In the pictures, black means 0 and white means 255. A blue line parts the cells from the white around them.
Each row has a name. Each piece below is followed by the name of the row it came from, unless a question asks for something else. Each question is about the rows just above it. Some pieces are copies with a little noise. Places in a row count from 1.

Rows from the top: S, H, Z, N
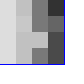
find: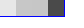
Z
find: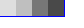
N
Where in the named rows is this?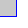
H, 2

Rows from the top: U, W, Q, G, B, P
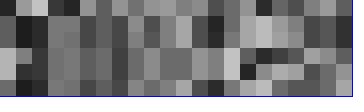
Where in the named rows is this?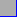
B, 18
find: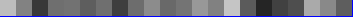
G
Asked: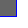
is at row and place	U, 18
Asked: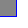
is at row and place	P, 9

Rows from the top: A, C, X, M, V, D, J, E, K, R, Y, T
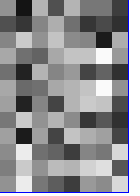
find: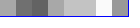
M
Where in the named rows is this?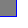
Y, 1
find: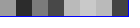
J
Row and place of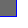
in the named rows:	D, 2
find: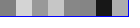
X
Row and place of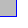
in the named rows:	Y, 4

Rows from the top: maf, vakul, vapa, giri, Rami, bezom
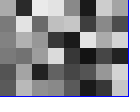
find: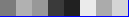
vapa
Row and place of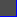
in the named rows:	vakul, 8
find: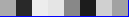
maf
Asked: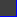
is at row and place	vakul, 6
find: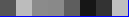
bezom

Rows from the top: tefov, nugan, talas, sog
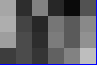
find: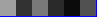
tefov
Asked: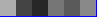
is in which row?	nugan
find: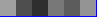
talas
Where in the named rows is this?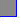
nugan, 6
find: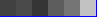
sog
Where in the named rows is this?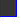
sog, 3

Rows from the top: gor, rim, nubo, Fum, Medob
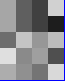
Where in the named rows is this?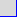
Medob, 4
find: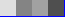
Fum
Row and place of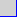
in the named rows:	gor, 4

